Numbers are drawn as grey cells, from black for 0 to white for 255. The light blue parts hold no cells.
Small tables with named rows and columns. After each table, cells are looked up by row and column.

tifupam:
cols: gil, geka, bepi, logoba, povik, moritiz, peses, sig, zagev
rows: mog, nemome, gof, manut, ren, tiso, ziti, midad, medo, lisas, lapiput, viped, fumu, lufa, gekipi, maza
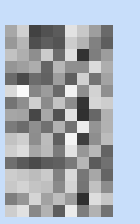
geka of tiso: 250
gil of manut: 149
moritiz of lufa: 212
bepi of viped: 74
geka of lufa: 211
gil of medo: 123
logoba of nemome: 94
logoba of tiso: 156
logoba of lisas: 188
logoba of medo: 112
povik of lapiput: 123
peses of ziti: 52
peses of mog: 200
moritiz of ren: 94
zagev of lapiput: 99
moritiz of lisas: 243
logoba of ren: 98
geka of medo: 108
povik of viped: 96
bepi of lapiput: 166

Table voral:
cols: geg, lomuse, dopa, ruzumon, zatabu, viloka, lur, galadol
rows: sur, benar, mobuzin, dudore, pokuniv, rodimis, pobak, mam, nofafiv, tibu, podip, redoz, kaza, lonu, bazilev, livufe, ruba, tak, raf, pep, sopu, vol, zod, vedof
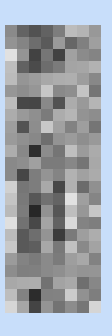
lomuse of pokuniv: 149
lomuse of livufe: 124
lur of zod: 145
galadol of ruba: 126
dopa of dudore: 75
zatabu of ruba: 98
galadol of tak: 173
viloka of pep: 158
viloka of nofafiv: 130
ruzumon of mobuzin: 118
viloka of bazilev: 225
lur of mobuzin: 139
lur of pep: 168
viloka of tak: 122
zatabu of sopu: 143
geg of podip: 173
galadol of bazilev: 133
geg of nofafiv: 158

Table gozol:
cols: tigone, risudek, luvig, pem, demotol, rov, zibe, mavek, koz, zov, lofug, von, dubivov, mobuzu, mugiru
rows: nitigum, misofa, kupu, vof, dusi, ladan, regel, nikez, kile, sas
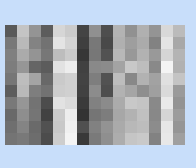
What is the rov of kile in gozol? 240
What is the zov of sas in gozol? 173
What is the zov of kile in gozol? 170
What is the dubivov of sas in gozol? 130
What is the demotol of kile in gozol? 200
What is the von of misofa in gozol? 171
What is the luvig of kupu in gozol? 148
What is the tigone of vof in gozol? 125
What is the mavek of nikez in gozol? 117
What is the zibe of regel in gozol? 58
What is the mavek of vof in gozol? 137
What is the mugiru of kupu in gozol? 180
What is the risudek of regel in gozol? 150
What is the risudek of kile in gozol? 132

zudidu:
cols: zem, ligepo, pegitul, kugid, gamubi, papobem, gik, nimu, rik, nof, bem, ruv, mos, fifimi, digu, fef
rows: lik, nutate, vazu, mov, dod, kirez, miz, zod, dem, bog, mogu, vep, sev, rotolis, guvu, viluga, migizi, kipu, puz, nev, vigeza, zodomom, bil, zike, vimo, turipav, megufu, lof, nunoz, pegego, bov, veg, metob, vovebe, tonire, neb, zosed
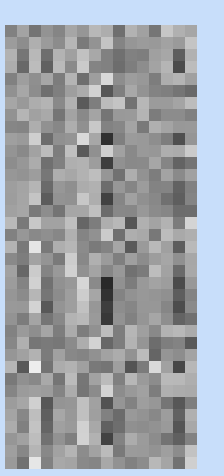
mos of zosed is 184
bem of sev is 174
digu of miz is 164
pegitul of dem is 174
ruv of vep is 138
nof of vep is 145
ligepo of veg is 166
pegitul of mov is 188
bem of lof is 146
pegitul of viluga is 122
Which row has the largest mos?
nunoz

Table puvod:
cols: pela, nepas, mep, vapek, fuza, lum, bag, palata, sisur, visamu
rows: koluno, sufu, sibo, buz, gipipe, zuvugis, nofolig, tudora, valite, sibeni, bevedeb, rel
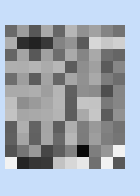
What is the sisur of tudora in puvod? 91
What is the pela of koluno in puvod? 105
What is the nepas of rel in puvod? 36
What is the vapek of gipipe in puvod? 163
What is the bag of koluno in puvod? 145
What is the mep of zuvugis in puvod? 174
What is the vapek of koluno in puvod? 169
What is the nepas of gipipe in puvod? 158
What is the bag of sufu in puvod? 90
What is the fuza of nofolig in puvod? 182
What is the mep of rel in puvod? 53
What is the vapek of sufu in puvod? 56
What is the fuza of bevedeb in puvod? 94
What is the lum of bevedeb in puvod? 129

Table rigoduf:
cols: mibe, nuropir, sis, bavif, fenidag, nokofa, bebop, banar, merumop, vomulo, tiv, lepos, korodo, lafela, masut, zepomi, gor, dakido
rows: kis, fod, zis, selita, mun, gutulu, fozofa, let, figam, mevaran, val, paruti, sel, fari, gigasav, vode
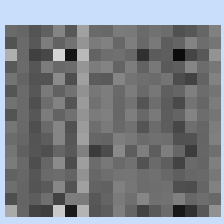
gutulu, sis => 87
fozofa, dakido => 124
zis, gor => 88
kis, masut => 81
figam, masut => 71
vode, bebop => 180
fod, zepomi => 131
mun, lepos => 110
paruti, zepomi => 106
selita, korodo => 120
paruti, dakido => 127
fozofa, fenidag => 130
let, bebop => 147
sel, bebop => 146
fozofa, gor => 102
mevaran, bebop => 160
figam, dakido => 125
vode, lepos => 66

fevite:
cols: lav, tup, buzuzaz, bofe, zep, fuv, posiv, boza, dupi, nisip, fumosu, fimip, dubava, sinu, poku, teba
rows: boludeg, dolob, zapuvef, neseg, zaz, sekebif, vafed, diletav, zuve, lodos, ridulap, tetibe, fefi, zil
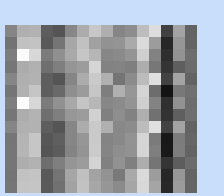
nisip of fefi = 121
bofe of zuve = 94
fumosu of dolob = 170
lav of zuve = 133
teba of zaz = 99
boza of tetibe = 212
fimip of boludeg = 189
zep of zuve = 85
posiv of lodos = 150

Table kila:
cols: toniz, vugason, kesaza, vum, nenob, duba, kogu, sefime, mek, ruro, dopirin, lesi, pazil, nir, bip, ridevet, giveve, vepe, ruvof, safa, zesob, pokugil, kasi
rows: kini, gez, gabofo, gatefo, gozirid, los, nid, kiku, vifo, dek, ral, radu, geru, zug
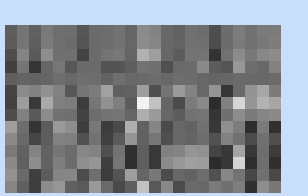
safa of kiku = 141
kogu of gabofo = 67
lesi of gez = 140
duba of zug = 96
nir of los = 116
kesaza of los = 130

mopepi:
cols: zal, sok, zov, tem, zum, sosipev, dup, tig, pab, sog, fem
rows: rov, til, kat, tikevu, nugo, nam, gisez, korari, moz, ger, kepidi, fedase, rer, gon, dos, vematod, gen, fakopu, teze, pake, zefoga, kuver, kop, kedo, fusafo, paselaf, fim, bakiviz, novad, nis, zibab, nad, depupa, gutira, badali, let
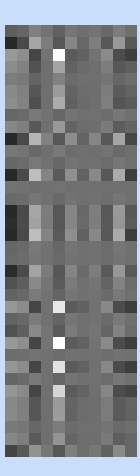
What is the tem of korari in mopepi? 114
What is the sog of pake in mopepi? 116
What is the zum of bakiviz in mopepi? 108
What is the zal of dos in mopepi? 105
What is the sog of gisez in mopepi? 85
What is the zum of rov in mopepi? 97
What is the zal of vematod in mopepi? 40
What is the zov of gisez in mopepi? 79
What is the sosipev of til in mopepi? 134
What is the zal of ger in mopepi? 40
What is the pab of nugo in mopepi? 117
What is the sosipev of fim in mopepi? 91
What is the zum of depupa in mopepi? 156
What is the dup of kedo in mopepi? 97
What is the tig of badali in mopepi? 110
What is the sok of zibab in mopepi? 138

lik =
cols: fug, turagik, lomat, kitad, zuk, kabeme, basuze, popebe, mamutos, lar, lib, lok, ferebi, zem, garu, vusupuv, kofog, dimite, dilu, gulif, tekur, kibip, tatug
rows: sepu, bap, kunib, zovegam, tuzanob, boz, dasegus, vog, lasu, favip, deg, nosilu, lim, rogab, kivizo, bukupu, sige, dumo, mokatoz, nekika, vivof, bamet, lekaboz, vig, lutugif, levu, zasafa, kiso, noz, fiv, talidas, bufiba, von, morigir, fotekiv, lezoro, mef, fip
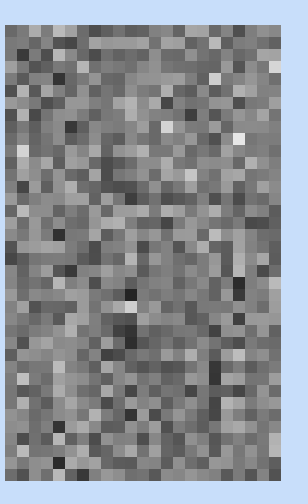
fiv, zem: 98
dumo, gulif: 161
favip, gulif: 231
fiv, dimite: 53
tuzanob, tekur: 150
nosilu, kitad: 167
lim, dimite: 113
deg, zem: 120
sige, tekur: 73
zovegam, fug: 159
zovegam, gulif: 84
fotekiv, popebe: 76
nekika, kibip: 166
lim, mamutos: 76
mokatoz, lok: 75
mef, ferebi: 132
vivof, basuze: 129
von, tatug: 108
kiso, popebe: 131

